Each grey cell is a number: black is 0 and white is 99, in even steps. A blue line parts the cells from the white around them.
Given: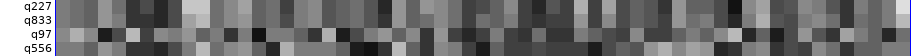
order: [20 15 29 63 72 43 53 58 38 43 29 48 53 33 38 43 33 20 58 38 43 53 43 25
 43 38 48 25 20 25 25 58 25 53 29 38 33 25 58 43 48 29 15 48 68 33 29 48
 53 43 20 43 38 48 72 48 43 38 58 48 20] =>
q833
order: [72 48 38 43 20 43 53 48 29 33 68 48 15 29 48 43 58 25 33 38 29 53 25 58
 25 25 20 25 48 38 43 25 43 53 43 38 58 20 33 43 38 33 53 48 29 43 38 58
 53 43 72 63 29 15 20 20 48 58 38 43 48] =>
q833
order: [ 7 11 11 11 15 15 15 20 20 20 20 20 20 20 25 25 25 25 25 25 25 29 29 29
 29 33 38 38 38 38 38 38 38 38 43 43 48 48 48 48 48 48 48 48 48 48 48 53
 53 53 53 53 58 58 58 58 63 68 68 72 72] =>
q556

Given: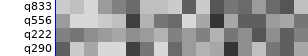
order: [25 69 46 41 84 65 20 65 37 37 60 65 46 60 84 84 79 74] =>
q556
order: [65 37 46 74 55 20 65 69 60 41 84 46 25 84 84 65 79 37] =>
q290
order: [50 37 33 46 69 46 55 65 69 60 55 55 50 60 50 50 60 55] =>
q222
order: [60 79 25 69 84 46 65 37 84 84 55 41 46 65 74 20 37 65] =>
q290
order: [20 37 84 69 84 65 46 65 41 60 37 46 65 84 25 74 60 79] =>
q556

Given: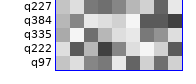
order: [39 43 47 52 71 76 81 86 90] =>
q227
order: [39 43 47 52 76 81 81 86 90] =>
q97
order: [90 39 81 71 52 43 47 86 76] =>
q227
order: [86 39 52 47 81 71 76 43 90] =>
q227
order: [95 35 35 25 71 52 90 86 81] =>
q384
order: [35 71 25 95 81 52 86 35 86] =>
q222

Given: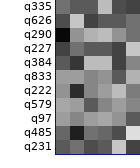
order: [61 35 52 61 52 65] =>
q579
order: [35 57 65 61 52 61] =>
q97
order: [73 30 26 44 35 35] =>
q335
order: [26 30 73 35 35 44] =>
q335
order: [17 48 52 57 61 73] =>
q222
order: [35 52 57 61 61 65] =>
q97

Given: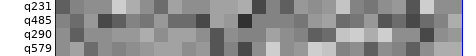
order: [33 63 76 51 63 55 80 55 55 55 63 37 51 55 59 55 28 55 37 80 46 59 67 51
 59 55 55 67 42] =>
q231
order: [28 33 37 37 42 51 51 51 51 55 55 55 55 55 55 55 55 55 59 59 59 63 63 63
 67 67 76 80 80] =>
q579
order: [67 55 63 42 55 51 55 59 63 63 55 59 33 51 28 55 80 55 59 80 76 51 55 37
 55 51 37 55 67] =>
q579
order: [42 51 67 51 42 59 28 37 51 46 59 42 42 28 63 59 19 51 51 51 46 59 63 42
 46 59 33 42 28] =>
q485

